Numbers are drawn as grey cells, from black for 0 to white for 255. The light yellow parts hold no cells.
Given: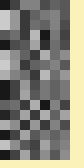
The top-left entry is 24
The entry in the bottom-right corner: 141
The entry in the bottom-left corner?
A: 24
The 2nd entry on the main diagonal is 151
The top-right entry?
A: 88
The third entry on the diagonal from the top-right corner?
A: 98
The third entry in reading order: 130
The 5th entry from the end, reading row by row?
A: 163
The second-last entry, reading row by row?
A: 88
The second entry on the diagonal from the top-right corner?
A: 130

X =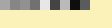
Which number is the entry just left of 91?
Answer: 14
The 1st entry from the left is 166
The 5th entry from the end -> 231
